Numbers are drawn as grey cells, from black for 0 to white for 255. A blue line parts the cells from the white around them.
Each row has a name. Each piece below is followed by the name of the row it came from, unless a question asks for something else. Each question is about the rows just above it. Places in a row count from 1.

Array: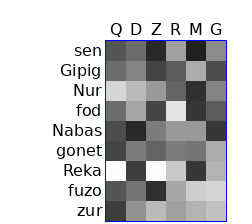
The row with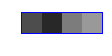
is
Nabas
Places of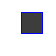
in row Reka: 2
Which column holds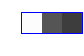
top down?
Q

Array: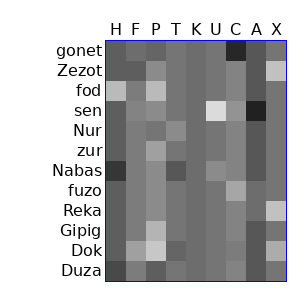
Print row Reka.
[ 94 124 139 117 109 117 131 109 193]
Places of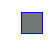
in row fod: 4 6 9
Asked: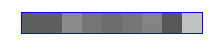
Zezot
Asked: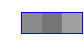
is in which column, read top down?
P
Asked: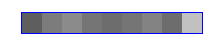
Reka
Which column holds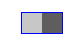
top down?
P

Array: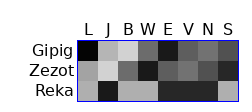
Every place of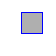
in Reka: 1 3 4 8
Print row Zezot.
[163 210 108  25  94 114  81  39]
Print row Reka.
[175  25 175 175  39  39  39 175]

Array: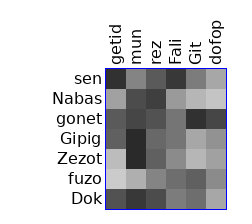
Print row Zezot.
[188  42  96 139 182 161]
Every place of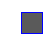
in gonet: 1
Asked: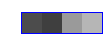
Nabas

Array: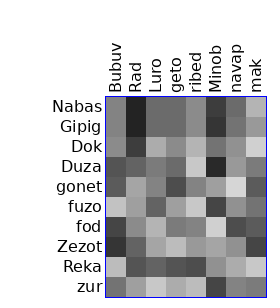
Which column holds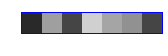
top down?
Minob
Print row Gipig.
[131  35 107 107 139  53 115 153]

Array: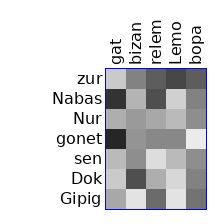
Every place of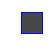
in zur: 4
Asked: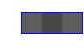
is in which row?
zur
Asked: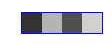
Nabas
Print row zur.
[202 130  93  71  93]
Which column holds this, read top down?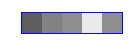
bopa
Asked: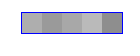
Nur

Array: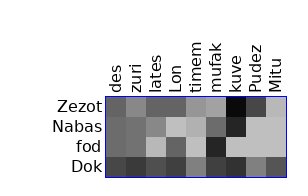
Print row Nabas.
[108 114 136 191 177 108  37 191 191]
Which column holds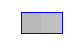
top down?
Mitu
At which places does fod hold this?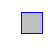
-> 5 7 8 9
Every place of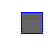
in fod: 4
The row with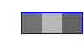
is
fod
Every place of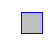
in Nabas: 4 8 9
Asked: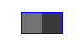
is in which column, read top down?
zuri

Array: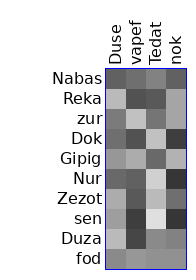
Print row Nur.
[105  97 208  54]
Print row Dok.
[111  82 193  62]
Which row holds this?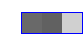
Nur

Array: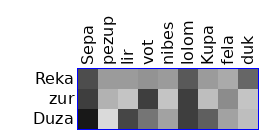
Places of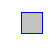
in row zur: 3 5 9
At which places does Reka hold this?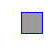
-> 2 3 5 7

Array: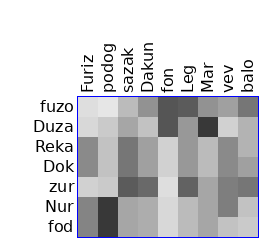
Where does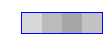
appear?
fod
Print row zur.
[209 202  91 105 222  98 166 126 118]
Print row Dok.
[138 194 118 160 209 152 187 138 160]

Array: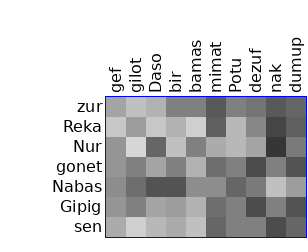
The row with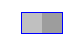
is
Nabas
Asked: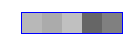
sen
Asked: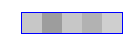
Reka

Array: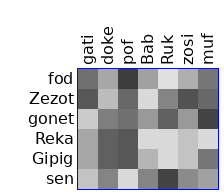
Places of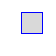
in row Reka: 4 5 7
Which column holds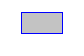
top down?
zosi
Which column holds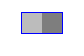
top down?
doke
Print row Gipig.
[167  96  88 181 217 195 118]
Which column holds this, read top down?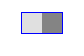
Ruk

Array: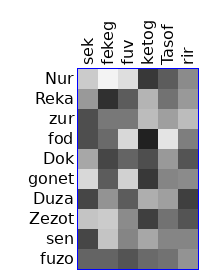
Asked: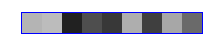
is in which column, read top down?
ketog
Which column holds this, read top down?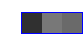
fekeg
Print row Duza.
[ 70 147  92 174 159  63]

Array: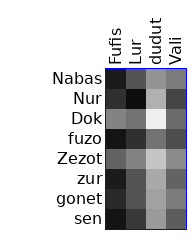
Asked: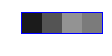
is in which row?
Nabas
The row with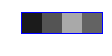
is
zur
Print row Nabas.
[ 27  84 147 123]
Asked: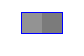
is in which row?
Nabas

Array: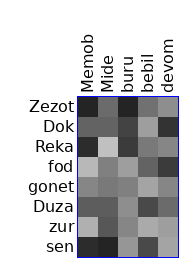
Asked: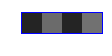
Zezot
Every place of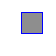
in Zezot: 5

